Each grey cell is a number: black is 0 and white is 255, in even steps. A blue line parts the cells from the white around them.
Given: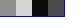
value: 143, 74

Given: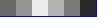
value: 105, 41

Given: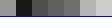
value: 152, 204

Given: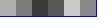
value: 175, 136

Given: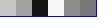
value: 198, 119

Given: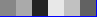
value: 135, 98

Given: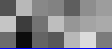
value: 82, 123

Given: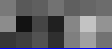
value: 121, 114

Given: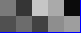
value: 122, 158

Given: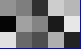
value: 146, 34
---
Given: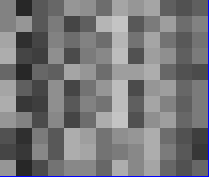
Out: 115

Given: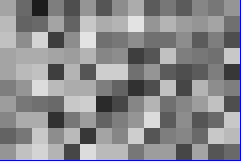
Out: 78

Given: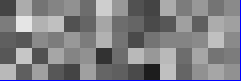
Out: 138

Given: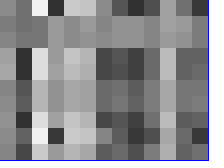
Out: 124

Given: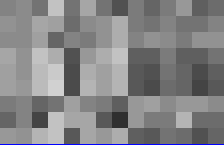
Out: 146

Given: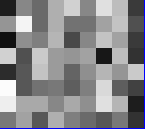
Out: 58

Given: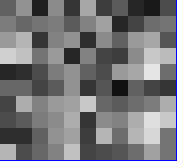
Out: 84

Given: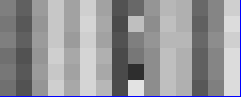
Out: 207
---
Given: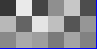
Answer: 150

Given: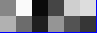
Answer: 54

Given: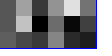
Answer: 64

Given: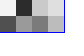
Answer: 188

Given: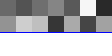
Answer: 162

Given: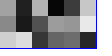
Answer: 233

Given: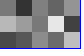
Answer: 65

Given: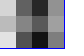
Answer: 160

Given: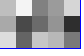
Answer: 46

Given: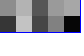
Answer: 6
